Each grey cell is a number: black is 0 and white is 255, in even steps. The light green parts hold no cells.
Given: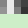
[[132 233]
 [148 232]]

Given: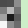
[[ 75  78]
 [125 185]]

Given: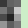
[[ 56  98]
 [118  80]]

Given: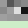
[[154  86]
 [137 159]]

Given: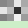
[[135 146]
 [230 190]]

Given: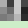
[[174  62]
 [140 107]]

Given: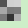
[[ 82 208]
 [168 121]]
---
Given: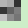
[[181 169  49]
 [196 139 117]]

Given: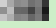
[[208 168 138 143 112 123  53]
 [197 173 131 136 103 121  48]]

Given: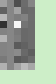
[[161 134  79 108 133]
 [184 134 125 130 109]
 [130 134 121 105 108]
 [131 134  91  98 108]
 [121 134  88  96 108]]

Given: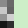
[[138 104]
 [148 208]]

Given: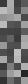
[[ 59 173  64  88]
 [147 154 166  73]
 [ 68  67  64  91]
 [153  79  78 175]
 [170  76 185  72]
 [ 88 156 179  38]]

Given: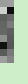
[[156 158]
 [ 93 104]
 [103  94]
 [ 17  86]
 [157 132]]

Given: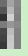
[[109 164 135]
 [ 48 209 126]
 [ 71 188 129]
 [ 56 202 127]]

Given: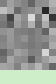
[[128 160 143 131 101 141 144 177]
 [128  67 165 143 217 121 194  54]
 [146 154 129 125 118 131  99 177]
 [135 148 135 129 120 128 120 170]
 [117 165 143 138  93 137 157 182]]

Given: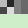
[[187  39 128 105]]
